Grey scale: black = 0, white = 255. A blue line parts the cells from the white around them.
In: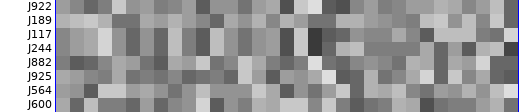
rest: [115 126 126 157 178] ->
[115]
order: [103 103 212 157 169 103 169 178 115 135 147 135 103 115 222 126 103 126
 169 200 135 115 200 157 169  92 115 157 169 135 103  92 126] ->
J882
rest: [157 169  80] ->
[200 222  92  80 135 157 126 135 157 157 178 169 135 157 190 103]
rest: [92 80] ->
[135 157 126 135 157 157 178 169 135 157 190 103]

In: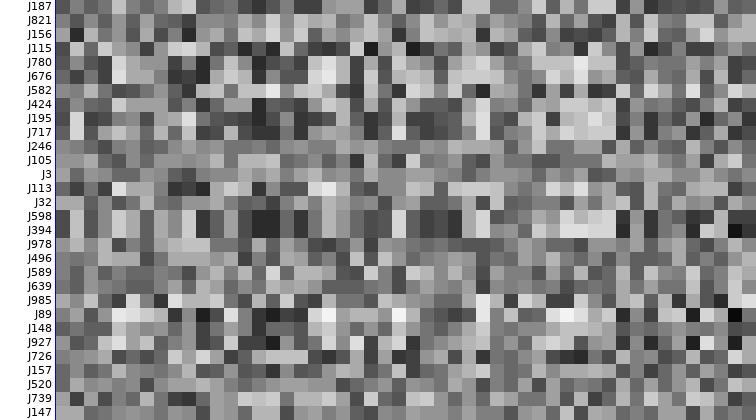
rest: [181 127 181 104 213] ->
[104 181 181 160  85  76 203 127  76 203 181 138 181 138  76 160 127 127
  85 160 104 181  85 104 181  95 193 138 127 203 104 127 193 170]
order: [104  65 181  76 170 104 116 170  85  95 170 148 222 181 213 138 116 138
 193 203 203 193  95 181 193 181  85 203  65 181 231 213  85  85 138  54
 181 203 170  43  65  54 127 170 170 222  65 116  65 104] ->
J676
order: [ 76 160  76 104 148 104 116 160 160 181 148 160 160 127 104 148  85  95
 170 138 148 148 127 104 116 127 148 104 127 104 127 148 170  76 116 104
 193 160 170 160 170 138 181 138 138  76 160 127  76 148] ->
J520
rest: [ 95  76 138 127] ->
[160 148 148 127 160 127 127  85 148 160 104 193  76 170 160 104 127 104
 160 160  76 170 104 127 104]
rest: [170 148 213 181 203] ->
[213  54 148  54 116  95  54  65 181  65  65]
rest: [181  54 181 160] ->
[ 95  76 138  65  76  65  95 181 127 203 104  95 160 213 148 181 181]
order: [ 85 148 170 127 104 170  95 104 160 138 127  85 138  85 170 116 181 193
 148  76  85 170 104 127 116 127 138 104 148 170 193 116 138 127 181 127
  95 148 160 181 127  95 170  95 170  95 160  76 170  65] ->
J496

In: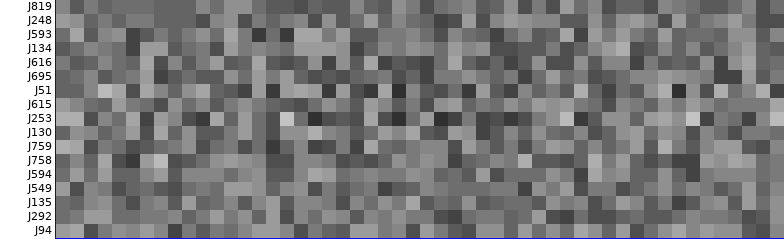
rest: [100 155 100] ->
[110 110 100 144 144  90 134]
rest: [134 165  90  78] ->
[155 144  67  90 134 100 144 110 100 134  78 100 144 155 110 144 134  78
 134 110  78 122 122 110]
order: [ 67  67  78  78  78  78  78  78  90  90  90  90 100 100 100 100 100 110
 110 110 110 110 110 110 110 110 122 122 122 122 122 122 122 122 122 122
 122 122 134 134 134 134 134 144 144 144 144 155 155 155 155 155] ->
J549
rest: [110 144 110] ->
[165 144 100 155  78 110 144 165 134 155 144 144  90  78 134]
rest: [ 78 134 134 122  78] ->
[ 90  78 100 144 122 144 134  67 100 110 134 122 174  90  90  78 100 174
 122 155 100  78 100  67  67 155 144 165 155 110 122]
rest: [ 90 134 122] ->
[144 122 122  78  67 110 122 122 100 110 155  78  67 110  78  78 100 110
  90  90 110 134 122 122 110  78  90 144]
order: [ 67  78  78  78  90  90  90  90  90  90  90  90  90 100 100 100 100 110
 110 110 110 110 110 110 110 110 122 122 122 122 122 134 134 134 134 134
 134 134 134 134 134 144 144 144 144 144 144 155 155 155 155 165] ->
J135

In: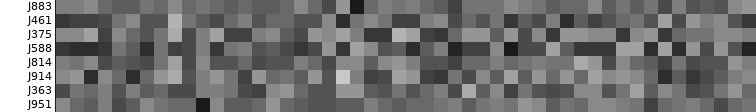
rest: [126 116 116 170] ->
[149  74 137 105  93  65 116  74  83  83 149 126]
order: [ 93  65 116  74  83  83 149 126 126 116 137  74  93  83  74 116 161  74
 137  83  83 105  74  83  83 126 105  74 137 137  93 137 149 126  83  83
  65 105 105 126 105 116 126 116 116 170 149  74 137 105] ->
J814
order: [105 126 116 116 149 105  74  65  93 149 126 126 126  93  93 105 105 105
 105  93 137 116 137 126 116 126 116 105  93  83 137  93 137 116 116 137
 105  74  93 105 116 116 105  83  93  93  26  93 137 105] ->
J883
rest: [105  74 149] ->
[ 26 105 126 116 126 105  93  65 116 116 116 137 126 116  93 105 105 137
  93 116  93 116  74 126  83  93  83 137 149]
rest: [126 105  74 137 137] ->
[ 93 137 149 126  83  83  65 105 105 126 105 116 126 116 116 170 149  74
 137 105  93  65 116  74  83  83 149 126]

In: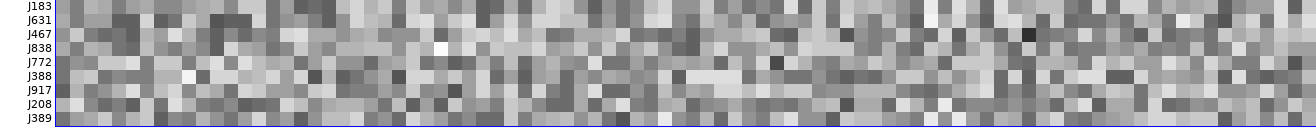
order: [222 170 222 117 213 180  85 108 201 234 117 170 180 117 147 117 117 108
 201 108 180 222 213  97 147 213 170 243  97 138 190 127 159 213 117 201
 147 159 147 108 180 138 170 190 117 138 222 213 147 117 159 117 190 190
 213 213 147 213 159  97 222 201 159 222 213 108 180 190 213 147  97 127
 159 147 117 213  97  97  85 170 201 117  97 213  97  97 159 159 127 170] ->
J631
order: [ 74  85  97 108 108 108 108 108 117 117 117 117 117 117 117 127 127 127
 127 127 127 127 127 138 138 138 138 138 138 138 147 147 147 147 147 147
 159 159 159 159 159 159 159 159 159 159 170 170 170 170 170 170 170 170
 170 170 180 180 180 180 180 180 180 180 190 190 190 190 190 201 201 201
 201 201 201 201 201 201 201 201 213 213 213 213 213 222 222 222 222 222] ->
J772
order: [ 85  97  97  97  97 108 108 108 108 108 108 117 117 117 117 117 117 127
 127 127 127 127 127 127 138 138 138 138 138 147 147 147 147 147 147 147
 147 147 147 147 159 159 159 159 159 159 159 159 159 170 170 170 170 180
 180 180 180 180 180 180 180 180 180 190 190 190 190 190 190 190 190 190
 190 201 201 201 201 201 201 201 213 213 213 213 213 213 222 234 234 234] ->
J389
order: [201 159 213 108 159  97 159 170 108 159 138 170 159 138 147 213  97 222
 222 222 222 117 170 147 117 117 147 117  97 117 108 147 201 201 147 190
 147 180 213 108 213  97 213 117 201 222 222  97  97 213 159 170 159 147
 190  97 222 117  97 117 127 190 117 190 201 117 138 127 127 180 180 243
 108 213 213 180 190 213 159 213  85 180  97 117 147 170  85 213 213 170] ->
J388
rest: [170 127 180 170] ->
[117 108 190 147 127 159 138  97 213 170 159 117 138 201 159 138 180 180
 190 190 147 201 180 252 180 222 147 201 190 190 213 159 170 201 147 201
 138 170 201 147 108  97 180 213 147 147 170 190 147 213 201 201 201 138
 127 180 127 108 201 180 117 170 201 147 108 201 127 190 117 127 127 159
 147 170 127 138 127 190 117 138 222 138 159 190 159 159]

